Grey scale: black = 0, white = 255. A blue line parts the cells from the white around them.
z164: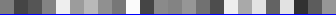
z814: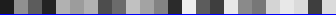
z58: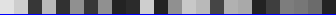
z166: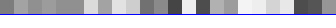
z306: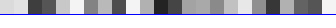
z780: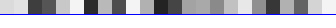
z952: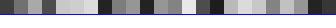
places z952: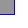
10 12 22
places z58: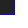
9 12 19 24
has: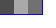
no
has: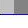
no
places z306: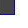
13
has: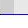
no

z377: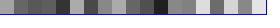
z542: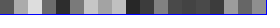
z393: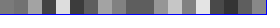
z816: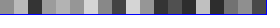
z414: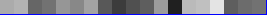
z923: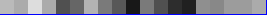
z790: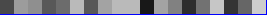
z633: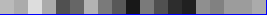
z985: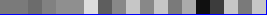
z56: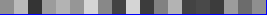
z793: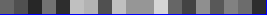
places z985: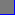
1 2 13 18
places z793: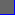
1 13

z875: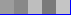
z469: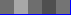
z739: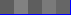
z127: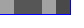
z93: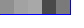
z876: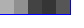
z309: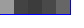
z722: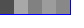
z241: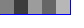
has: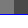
no
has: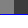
yes
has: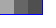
no
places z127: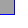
1 4

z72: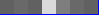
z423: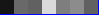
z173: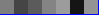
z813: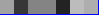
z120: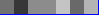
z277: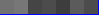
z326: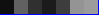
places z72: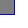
5
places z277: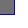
1

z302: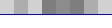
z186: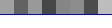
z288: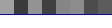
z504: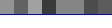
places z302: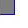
4 6
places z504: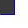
4
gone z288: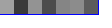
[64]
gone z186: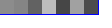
[153]

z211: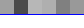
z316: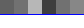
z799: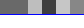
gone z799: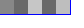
[62]
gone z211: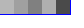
[153]
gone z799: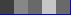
[190]
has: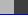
yes
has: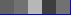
yes
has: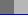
yes
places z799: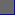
1 2

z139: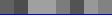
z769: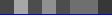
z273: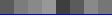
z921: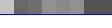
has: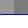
no
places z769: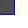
3 5
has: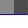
no
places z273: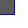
1 6
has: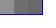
no

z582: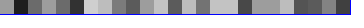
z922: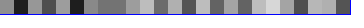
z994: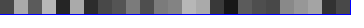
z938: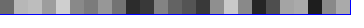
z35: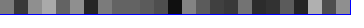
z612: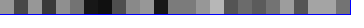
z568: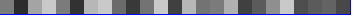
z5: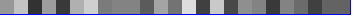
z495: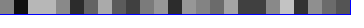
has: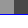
yes
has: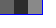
no
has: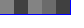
no
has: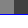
yes
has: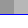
yes

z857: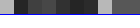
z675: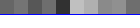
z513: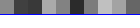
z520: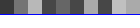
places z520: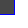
4 6 8
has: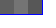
no
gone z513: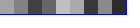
[124]

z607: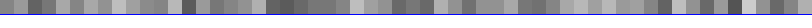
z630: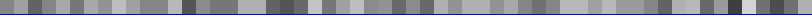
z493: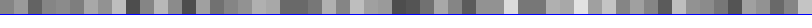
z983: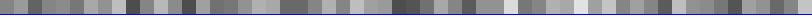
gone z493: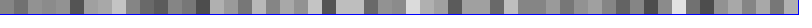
[126]
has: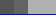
no
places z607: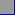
2 15 45 52
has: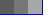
no
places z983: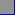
8 18 35 36 50 55

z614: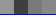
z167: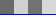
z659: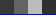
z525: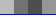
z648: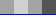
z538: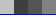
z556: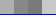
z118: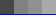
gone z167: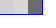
[114]
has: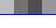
yes
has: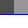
yes
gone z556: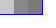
[175]

